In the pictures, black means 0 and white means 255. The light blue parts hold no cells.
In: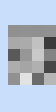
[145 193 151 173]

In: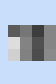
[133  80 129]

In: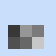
[122 103]

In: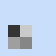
[202 159]

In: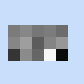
[108 132 102]

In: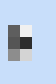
[240  85]

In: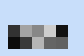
[ 18 101]
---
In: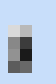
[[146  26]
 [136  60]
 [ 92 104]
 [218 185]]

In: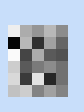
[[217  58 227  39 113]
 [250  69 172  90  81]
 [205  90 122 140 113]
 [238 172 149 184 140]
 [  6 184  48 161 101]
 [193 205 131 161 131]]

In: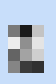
[[121  26 195]
 [133  59  49]
 [237 143 228]
 [100 163 207]]

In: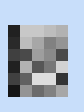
[[ 64  74 158 138  74]
 [ 64  97 221 221  52]
 [ 21 148 107 129 167]
 [ 33 178  86 119 210]
 [ 42 189 167 129 148]
 [ 33 200 200 189 178]]

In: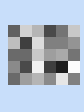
[[190  63 220 128 128 148]
 [138  74 241  63  30 252]
 [106 106 200 158 169 116]
 [106 158 181 138 230 128]
 [ 96 209 181  74 116 200]]

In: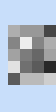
[[226 112  91  40]
 [162 124 103 162]
 [174 152 152  70]
 [ 91 186 186 206]
 [133 238 133 174]]

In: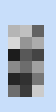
[[ 37  49 118]
 [109  59 203]
 [ 28  88  68]
 [138 109 161]
 [215 149 172]
 [181 192  98]]

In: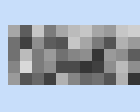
[[113  64 142  93  84 198 166 123  84 177 154]
 [154  84 104  64 177 133 104 113  84 177  53]
 [166  93 198 123 166 187 198 166 154 198 207]
 [113 187 123 154 113 133 142  53 154 142  93]
 [133 217 123 142  75  75  53  64 142 187 142]]
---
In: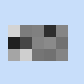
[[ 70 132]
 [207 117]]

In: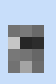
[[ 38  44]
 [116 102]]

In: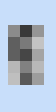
[[122 195]
 [ 70 164]]

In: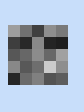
[[ 40 137]
 [103 140]]

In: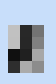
[[ 39 128]
 [ 32 167]]

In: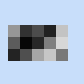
[[  7  39]
 [ 79 166]]

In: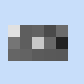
[[ 94 200]
 [ 99  91]]
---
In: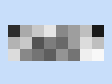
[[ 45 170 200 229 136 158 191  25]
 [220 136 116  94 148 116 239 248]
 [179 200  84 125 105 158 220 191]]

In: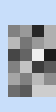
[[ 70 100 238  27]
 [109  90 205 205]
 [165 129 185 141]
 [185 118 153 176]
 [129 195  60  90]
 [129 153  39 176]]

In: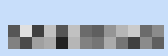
[[129  74 160 171  34 182 129 117 171 117  64 139  95]
 [ 86 224  64 193  86 193 107  95 149 182 203 107 139]]

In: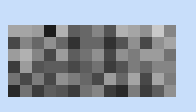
[[165 165 156  29 177  93 103 133  84 177 165 144 201 133]
 [156 177 133  72 156  93 114 144  72 144 124 156 156 114]
 [114  72 124  72 144 124 103  72 156 103 165  72 165 124]
 [ 72 133 103 144 103  50 103 103  50  84 144  72 144 165]
 [ 60 156  84  93  93  72  93 114  60  84 124 103 133 133]
 [ 41 114  60  93  84  60 114 133  60  41 124  60  93 144]]

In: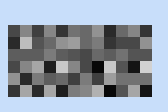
[[ 72 134 166  30 200 134  72   8 200  84  20 210]
 [146  42 123  93 105  63 123  63 157 114 114 114]
 [ 93  93  93 123  93  84  72 105  93 114  84  84]
 [ 42 189  84 105 146 157 105 123  53  72  72 146]
 [ 72 134  63 134  53 114 105 146  42 105 134  53]
 [ 53 166  42 166  30 123 134 177   8  84 166  20]]

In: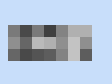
[[143 102 186 176 143 195 143]
 [122  73 122  64 131 176 176]
 [102  73  84  93 131 195  93]]

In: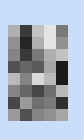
[[185 132 216 185  27]
 [175  58 194 228 121]
 [144  37 175 228 144]
 [154  81 132 144 166]
 [132  58 121 175 194]
 [ 70 154 111 121  47]
 [ 81 102  91 166  27]
 [132 102  70 111 185]]

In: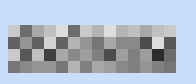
[[201  87 192  64 168 137 158 128  76 158 128 158  43 109]
 [201 109 168 192 221 109 201 180 221 180 192 168 192 201]
 [118 137 149 149 118 180 128 168 158 137 128 149 128 118]
 [ 98 149  98 211  98 180 149 118 168 137 137  76 221  87]]

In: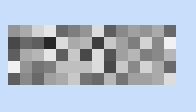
[[148 170 211 229 105 126 148 220  94 137 160 148 170 105]
 [ 94 170 182 229  94 200  72 220  84 160 182 126 137 182]
 [241 148 116 126 191 191 191 220  72 200 137 211 170 105]
 [ 94 137 105 160 170 200 116 105 182 116 160 160 170 220]
 [ 72 105  94  39 220 170 182  61 200 160 126 211 137 241]]
